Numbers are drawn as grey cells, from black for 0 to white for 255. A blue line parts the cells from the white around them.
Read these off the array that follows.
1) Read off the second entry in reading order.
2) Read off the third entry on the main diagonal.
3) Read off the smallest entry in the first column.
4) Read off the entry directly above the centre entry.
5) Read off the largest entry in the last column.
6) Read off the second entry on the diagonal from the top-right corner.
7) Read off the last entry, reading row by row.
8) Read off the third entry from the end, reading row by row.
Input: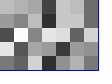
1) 178
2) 133
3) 77
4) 47
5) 211
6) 200
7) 121
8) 145

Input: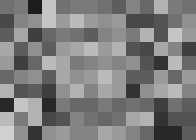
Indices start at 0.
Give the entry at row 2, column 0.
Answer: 93
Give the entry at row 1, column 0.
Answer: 72
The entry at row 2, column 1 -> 167
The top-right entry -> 113
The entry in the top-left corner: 113
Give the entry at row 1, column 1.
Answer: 132
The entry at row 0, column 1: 122
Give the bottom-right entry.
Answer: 93
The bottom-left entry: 208
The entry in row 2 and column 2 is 63
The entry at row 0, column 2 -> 28
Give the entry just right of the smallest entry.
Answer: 197
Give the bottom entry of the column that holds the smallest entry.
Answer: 51

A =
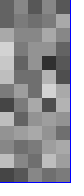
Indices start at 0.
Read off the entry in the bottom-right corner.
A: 123
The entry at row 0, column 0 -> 99
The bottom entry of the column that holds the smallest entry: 111
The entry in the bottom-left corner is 69
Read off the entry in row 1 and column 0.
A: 99
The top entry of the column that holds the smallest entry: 135
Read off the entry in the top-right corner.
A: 87
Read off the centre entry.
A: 111
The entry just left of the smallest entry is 147
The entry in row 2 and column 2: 135
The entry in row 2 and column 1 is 135
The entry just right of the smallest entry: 87
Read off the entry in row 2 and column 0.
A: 169
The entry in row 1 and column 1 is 123
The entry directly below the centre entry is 169
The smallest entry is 48
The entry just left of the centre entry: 158

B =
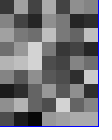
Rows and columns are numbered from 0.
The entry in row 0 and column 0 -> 55
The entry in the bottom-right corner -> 171
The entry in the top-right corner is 132
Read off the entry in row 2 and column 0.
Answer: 161
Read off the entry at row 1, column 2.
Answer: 37
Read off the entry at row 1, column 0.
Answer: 132
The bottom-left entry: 77
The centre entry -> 77
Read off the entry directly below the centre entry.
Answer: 88
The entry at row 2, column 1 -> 121
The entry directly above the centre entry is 121
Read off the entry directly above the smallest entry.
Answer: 100
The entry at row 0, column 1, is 161
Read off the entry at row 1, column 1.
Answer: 67
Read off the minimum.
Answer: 7
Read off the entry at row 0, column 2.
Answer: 67
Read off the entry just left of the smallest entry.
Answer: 27
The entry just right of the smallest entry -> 152

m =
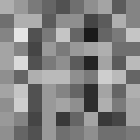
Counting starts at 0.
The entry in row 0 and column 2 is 122
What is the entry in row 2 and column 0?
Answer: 132
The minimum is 26
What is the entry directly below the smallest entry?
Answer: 164
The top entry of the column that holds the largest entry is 153
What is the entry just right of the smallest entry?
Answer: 101
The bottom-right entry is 122
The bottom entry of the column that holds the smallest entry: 143
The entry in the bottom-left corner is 143
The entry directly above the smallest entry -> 69
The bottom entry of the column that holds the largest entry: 101
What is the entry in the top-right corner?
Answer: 132
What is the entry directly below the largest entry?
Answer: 132
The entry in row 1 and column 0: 111
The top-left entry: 175
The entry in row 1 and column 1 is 175
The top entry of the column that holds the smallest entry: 143

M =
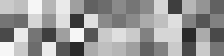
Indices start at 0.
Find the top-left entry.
202
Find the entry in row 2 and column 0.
73
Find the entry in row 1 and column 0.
117
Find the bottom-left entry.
246
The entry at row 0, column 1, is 191
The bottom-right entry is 117
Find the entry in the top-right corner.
97
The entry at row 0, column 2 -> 246
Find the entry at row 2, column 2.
117
